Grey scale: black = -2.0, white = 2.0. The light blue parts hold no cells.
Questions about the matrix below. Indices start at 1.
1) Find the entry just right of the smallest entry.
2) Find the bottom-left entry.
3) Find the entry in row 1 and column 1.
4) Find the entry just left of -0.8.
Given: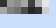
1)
-1.2
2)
0.6
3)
-1.2
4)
-0.2

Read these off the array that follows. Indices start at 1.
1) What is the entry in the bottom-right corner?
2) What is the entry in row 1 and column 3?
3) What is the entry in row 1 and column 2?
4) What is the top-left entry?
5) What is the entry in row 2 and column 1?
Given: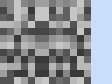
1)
-0.7
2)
1.1
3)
0.1
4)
-0.1
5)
-0.9

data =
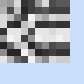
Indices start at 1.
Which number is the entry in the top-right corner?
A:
-0.6
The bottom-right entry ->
1.2
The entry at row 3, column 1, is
1.4
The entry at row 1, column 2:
0.4
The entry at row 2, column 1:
0.8
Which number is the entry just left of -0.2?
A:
1.0
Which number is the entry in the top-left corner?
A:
0.6
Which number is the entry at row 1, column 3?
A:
1.4
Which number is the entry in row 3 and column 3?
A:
-0.2
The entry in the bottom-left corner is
1.6
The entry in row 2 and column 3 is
1.0

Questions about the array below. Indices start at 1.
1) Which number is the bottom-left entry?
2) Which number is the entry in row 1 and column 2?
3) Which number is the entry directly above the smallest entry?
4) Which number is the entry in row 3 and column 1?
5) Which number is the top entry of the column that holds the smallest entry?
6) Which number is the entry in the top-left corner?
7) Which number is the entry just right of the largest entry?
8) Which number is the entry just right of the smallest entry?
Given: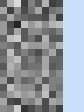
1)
0.2
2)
0.8
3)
-0.2
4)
-0.4
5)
1.4
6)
-0.6
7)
-1.0
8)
1.0

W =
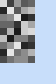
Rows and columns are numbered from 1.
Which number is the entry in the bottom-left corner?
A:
-0.8
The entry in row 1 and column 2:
-1.0
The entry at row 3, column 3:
1.6
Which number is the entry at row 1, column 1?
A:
1.4
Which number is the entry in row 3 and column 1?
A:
0.0
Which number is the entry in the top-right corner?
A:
-0.4
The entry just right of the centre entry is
1.2
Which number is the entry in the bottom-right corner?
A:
-0.6
